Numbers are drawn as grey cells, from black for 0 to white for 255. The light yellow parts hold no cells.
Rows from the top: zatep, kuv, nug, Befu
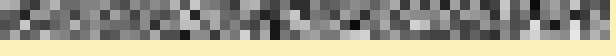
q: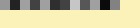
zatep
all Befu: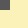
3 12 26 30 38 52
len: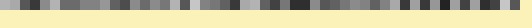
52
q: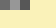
nug
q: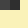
Befu
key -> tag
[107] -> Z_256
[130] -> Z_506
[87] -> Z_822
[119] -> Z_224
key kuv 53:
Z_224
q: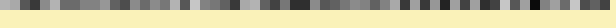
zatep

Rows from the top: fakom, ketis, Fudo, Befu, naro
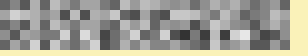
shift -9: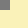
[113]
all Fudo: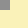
18 24 27 29
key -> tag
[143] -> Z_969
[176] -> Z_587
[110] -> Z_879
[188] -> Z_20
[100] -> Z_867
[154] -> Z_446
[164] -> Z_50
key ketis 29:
Z_50
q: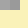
Befu
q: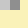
naro
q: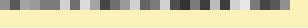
Befu

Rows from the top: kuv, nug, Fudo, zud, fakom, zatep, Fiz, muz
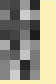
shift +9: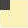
[77]
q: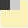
nug
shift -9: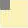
[122]
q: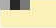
Fiz
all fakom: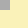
1 3
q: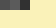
Fudo

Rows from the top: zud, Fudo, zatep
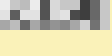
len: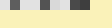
9
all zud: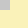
2 7 8 11
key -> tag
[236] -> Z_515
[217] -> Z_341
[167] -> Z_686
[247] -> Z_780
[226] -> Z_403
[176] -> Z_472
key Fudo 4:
Z_403
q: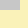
zud
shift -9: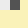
[227  74]
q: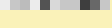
zud

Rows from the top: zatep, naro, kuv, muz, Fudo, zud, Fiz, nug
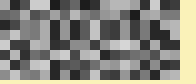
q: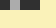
Fudo
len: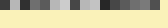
16
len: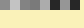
8
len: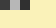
3

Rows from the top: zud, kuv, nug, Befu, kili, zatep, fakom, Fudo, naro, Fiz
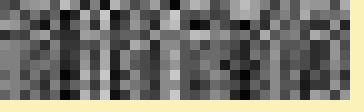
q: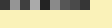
fakom
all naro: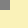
2 6 9
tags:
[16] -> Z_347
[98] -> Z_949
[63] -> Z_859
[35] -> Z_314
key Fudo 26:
Z_859
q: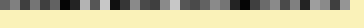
Fiz
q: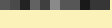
naro
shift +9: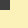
[72]

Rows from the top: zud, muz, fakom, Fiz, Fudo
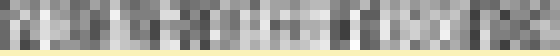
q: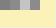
zud
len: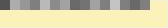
15

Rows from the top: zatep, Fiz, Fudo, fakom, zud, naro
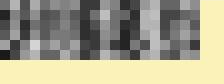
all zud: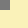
7 14 19
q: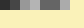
zatep

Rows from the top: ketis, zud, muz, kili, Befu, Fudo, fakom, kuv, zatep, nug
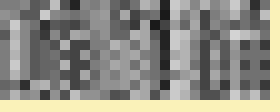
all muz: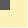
6 13 24 26
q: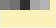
Fudo
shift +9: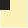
[44]
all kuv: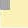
9 14 20 22
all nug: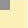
4 6 9 10 17 25
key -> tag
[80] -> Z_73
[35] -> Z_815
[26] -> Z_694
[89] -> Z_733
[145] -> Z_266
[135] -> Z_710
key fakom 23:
Z_73
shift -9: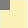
[116]

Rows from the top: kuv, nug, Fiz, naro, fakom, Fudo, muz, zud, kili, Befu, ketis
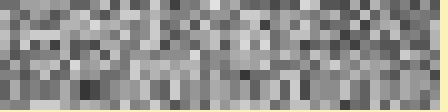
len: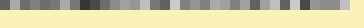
35
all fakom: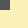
4 8 23 39 40 42 43

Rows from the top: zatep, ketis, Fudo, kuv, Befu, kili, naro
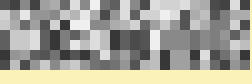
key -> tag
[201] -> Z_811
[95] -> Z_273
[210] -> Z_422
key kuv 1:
Z_273
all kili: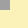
3 13 18 19 24
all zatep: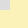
8 13 16 19 24

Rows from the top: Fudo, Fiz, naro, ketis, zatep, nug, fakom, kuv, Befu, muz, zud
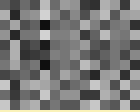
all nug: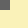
1 9 11
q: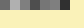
naro

